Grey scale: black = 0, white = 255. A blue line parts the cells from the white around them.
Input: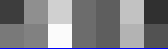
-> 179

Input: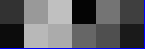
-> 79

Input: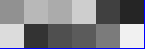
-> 123

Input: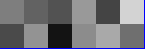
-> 169

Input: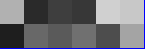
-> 77

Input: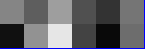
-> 9

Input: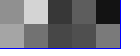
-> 79
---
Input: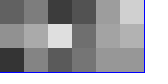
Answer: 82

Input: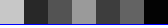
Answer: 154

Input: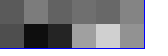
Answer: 111

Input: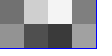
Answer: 127

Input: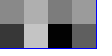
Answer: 155

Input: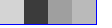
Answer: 186
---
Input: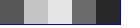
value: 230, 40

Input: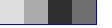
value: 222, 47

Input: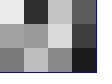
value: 234, 27

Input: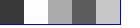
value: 253, 57

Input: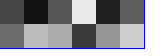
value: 233, 18

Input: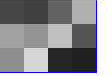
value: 213, 33
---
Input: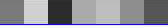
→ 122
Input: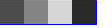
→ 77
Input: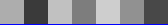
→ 173
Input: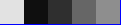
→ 226
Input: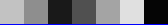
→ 194
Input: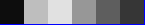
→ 13
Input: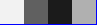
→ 242
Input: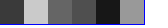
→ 58
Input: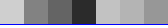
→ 207
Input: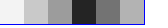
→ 243
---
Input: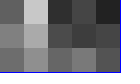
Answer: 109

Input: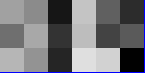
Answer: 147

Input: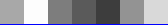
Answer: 125

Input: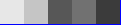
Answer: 231

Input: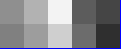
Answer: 128

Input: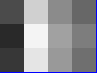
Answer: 125

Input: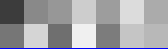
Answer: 111
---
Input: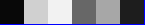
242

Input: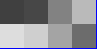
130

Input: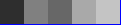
103

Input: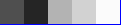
179

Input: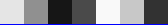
22

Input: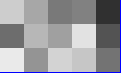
121

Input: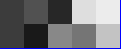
39

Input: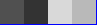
217
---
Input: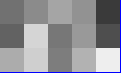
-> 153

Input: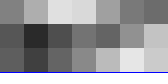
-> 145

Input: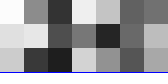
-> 105

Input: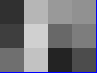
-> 104

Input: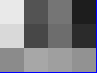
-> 109

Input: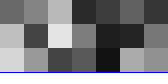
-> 36

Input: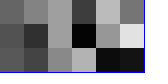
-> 151

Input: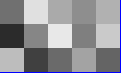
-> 127

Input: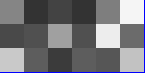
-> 237

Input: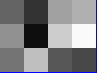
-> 205
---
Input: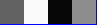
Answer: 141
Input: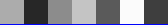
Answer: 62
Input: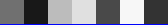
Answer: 51
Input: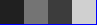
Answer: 208
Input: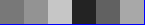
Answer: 168
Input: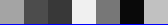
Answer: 193
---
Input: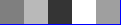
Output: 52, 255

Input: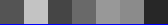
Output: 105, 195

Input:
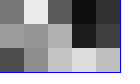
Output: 177, 234

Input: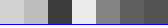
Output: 234, 234

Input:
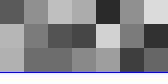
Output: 70, 218

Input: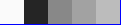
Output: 136, 250

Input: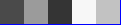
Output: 52, 247

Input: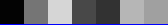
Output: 72, 214
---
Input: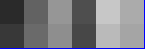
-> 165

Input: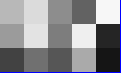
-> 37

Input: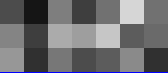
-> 106

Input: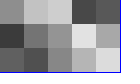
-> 168

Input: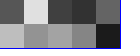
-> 27

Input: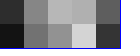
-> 52

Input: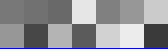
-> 58

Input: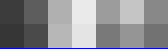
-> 114

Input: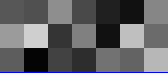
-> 107
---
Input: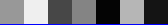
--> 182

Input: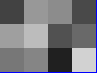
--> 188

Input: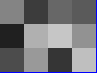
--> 191

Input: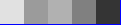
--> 177

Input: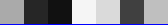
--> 218

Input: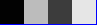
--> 188

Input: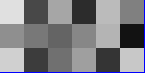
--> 208
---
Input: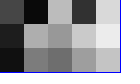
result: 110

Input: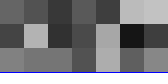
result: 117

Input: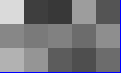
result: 92

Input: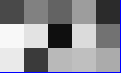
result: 185

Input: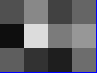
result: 30

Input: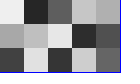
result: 53
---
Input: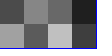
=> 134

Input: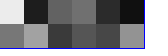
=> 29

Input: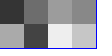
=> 109

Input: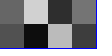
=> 209

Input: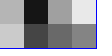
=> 21

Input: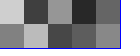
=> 63
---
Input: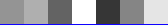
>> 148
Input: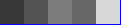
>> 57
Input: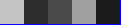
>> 195
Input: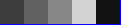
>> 60
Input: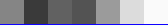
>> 132
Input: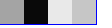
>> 164
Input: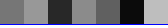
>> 118
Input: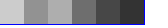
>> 204
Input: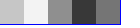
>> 198
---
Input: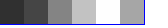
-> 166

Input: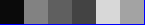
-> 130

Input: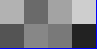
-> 163

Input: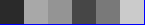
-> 148

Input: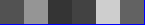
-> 98

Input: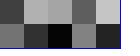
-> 165
